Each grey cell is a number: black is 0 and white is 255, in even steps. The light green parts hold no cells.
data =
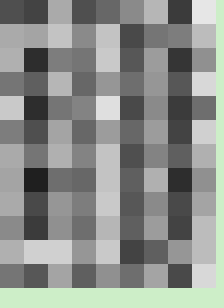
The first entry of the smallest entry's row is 164
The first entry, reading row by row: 79
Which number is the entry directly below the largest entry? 188
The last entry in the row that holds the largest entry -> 230
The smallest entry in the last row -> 73
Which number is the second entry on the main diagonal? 164
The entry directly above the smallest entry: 117
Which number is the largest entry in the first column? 201
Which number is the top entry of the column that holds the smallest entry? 67
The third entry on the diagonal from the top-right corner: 156
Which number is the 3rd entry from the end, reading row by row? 164
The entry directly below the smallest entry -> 73
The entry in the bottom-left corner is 117
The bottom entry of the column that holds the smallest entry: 87
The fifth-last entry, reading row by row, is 144
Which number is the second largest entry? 223
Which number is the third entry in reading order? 170
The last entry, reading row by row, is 216
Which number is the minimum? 31
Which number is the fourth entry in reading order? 79
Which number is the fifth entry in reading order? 103
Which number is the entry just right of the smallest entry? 110

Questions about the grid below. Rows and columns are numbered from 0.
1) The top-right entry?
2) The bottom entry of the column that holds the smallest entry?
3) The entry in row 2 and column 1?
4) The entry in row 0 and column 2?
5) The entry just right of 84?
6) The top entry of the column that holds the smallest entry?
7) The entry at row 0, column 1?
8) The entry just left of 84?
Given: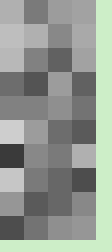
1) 162
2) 77
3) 129
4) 156
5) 156
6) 176
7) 122
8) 109

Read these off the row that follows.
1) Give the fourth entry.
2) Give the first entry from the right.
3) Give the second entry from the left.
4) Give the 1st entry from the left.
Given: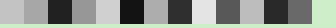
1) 151
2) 104
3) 166
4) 196

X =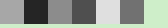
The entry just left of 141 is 37
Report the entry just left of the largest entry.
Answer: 78

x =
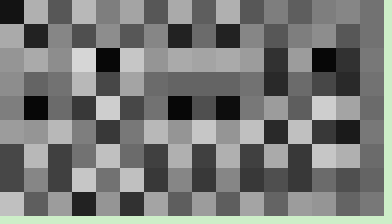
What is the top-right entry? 114
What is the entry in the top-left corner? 19
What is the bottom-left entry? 192
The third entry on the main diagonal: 141
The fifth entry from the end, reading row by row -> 100
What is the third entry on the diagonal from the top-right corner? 7
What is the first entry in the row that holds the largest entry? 149
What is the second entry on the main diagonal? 34
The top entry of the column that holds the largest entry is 184
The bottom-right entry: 120
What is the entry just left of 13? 79
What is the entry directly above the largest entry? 79
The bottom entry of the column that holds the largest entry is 34
